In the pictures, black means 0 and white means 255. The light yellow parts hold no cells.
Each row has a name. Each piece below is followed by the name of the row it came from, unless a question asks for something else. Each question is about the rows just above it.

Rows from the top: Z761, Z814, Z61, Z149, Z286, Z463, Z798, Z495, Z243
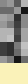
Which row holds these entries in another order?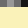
Z814
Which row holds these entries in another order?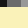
Z814

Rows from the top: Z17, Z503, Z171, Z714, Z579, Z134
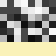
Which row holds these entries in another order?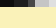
Z714
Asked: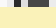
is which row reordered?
Z579
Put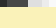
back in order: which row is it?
Z503
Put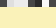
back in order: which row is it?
Z579
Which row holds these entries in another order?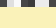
Z17
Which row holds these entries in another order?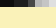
Z134
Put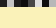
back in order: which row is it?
Z134

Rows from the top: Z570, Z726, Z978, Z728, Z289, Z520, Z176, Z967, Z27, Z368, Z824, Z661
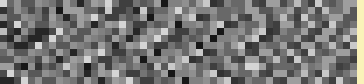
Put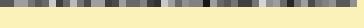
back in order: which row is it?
Z978
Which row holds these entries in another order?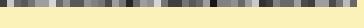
Z570

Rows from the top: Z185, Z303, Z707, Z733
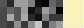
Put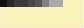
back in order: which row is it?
Z707
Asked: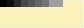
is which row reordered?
Z303

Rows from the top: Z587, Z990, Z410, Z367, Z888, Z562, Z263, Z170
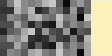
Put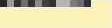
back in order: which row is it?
Z990
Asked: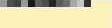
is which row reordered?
Z888
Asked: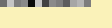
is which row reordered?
Z410

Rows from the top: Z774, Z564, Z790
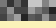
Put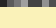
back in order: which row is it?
Z564
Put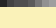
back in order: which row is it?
Z790
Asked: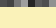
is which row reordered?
Z790

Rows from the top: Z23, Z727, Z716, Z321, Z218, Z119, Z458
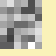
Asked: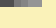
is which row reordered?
Z727
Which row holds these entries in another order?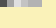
Z23
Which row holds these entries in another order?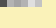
Z23

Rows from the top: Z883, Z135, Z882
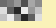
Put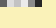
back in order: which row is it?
Z882
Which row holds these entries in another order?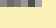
Z883
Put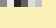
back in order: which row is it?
Z882
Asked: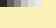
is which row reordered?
Z882

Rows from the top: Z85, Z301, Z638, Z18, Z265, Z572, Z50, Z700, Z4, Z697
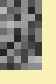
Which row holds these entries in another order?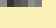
Z85
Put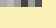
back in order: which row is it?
Z4
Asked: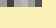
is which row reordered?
Z4
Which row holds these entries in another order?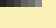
Z700
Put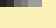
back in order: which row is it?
Z572

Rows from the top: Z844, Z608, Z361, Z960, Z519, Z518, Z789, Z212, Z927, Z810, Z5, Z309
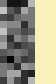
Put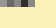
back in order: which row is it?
Z518
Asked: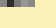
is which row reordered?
Z960

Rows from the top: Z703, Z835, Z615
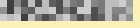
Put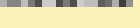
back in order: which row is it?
Z835
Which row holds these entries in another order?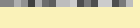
Z835
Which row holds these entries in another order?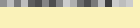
Z615
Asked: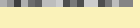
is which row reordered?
Z835
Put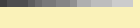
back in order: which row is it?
Z835
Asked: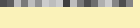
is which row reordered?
Z615
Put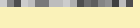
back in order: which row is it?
Z615

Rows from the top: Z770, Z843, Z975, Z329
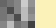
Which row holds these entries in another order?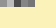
Z975
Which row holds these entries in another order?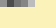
Z975
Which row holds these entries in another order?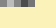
Z843
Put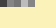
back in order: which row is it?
Z329
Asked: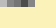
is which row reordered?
Z843
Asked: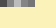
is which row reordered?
Z843

